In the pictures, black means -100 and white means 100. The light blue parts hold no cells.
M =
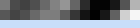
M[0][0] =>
-4
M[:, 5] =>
[2, -2]
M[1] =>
[-32, -47, -38, -18, -1, -2, -26, -58, -85, -99, -82, -24, 63, 93]
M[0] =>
[-4, -41, -49, -38, -18, 2, 17, -21, -66, -96, -98, -82, -34, 41]
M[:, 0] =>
[-4, -32]

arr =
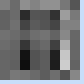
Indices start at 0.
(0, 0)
0
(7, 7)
6
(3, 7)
-19
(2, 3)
-29
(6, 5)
-77
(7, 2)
-10
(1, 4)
-35
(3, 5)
-22
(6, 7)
-22
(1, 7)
-5
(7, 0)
-19
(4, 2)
-58
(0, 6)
-7
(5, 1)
-23
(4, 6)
35
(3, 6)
7
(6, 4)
-27

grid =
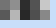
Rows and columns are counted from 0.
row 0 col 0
-10
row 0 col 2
-65
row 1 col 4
7
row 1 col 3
-38

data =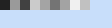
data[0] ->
-73
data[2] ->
-49
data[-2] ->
88

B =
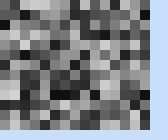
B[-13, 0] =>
-17
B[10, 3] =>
-48
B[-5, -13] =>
-55
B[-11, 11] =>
-2
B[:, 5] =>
[32, 23, -4, -12, -75, -19, -1, -45, -59, -88, 10, -68, -3]
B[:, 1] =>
[-50, -31, 29, 58, -10, -38, 37, 10, 50, 65, -59, 40, 55]
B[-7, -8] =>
-78
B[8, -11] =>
19
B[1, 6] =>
-3
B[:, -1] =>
[-27, -87, 16, -50, -39, -57, -5, 22, 26, -87, -9, -67, -50]
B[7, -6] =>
-18
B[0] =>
[-17, -50, 49, 59, 57, 32, 20, -60, 48, -30, 29, -68, 49, 19, -27]
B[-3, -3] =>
9
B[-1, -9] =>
29
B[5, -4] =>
32
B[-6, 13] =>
19
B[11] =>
[-16, 40, -54, 9, 50, -68, -26, 28, -46, -64, -23, -37, -18, 59, -67]
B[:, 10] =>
[29, -34, -31, -82, 61, -14, 54, -3, 60, 40, -16, -23, 39]
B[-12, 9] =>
-40
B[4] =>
[12, -10, 62, -17, -1, -75, -42, 26, 35, 15, 61, 29, 7, 53, -39]
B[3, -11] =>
30
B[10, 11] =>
-28
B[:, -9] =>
[20, -3, -47, -7, -42, 17, 12, -59, -42, -87, 57, -26, 29]
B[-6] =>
[-18, 10, -58, -44, 2, -45, -59, -3, -61, -18, -3, 32, 5, 19, 22]
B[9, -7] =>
17
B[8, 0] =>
43
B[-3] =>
[-69, -59, -68, -48, -32, 10, 57, 18, 30, -2, -16, -28, 9, -71, -9]
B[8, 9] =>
1
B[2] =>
[-87, 29, -1, -7, -30, -4, -47, 13, -57, 13, -31, -2, 28, -26, 16]

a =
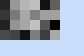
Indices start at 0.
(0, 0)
-71
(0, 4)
-86
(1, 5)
26
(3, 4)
-52
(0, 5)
-25
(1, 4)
25

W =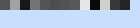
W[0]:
-36
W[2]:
-81
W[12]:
-71

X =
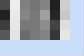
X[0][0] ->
-42
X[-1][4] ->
2
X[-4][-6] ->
85
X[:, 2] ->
[0, 5, -6, -16]
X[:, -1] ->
[62, 57, 74, 80]
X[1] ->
[-73, 83, 5, -6, 25, -70, 57]
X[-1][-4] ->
-5

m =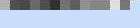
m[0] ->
40
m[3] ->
-18
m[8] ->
14
